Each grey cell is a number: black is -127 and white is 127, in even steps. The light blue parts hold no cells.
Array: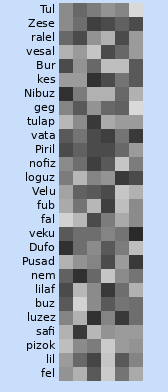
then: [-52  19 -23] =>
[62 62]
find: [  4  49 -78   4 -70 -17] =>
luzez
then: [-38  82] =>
[ 11 -38]
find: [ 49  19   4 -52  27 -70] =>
Pusad
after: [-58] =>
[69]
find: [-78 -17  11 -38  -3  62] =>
Dufo
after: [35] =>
[-30]

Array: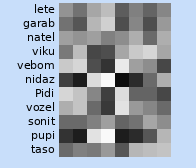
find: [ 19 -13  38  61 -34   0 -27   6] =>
lete
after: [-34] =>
[0]

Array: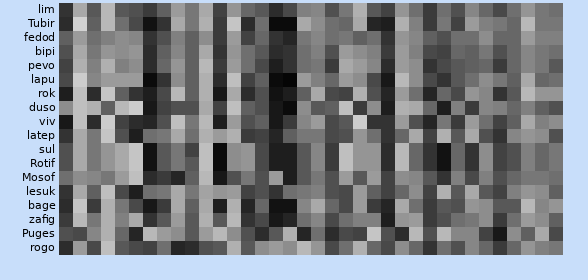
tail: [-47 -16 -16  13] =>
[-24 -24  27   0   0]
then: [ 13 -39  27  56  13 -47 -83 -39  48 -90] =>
[-16 -83]
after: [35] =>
[21]
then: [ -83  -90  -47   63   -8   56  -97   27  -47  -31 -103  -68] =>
[ 6 27]

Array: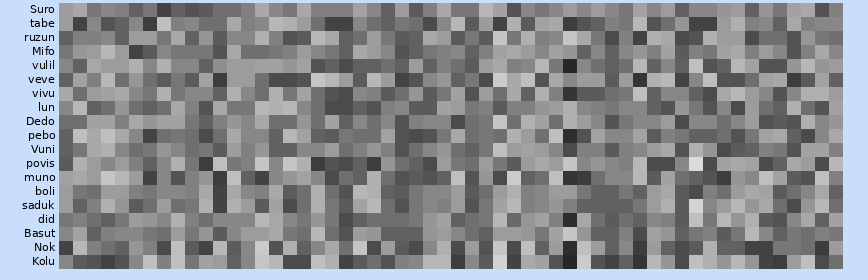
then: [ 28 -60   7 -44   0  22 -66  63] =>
[-30 -60]
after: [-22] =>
[22]
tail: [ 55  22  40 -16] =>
[-52  22  55 -16]
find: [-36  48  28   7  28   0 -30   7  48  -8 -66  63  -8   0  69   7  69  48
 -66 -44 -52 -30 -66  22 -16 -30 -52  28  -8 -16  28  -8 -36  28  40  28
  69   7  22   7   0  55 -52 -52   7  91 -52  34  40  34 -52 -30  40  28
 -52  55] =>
povis
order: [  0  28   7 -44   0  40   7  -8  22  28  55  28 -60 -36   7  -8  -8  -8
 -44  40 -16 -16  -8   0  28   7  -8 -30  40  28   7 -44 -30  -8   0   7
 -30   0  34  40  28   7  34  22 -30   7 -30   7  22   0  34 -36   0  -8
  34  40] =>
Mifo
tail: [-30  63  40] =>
[ 63  40   7 -60 -16  -8 -16 -52 -16  40   7   7 -30  55  34 -30 -36  -8
 -16 -16  34 -44 -52 -44  -8  40 -16  -8 -16  48  28 -16  63 -82 -44  34
   7   7  34 -36   0  -8 -30 -30 -16 -44  -8  34  40 -30 -52   7  40]
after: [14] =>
[28]

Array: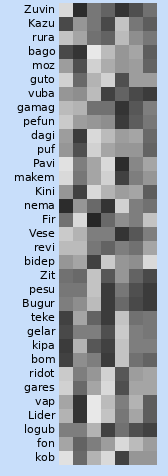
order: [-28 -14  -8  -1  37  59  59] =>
revi
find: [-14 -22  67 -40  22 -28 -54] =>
Zit
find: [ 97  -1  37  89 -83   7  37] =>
Pavi
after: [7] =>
[37]
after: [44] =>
[22]

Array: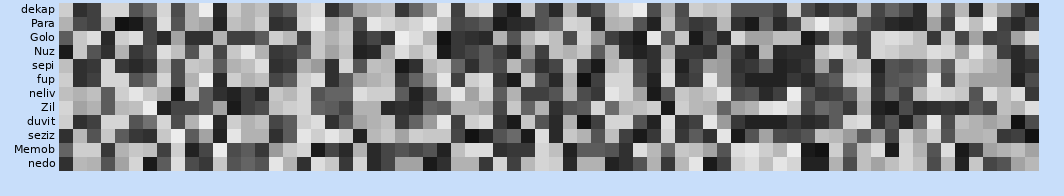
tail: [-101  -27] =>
[-86 -57  71 108  71  56 -43 -63 -86 -93 -86  35 -63 101  63 108 -63 -86
 -51]
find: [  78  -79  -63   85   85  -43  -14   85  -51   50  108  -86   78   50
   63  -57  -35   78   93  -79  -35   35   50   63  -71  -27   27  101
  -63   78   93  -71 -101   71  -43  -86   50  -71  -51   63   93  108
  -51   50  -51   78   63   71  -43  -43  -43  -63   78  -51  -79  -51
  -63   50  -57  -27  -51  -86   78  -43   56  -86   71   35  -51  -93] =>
dekap
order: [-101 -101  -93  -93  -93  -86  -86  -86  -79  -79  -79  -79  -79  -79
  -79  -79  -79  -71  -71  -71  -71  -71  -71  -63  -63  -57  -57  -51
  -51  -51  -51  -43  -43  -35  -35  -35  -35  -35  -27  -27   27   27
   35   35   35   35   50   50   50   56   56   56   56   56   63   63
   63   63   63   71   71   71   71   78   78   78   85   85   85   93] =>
sepi
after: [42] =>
[93]
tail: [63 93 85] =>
[ 35 101  63 -63 -86 -51]
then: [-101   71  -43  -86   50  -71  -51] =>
[63 93]

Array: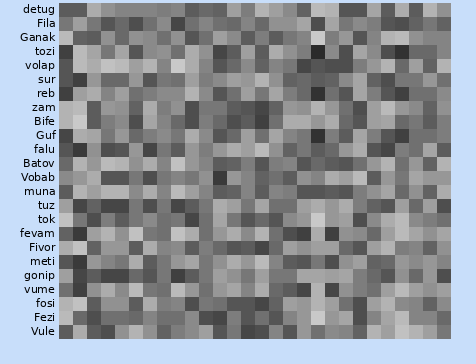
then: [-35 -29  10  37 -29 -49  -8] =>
[-8 23]
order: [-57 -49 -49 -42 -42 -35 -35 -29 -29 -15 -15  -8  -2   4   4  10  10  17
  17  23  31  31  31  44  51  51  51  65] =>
fosi
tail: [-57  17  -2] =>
[-15  31  58  31  17  31]
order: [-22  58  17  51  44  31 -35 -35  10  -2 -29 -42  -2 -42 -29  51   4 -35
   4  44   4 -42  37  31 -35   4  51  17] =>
muna
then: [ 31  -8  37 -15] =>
[-15  31]
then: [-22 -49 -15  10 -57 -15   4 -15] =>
[-22   4]
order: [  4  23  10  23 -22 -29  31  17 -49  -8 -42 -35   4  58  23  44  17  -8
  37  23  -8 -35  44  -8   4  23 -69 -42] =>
meti

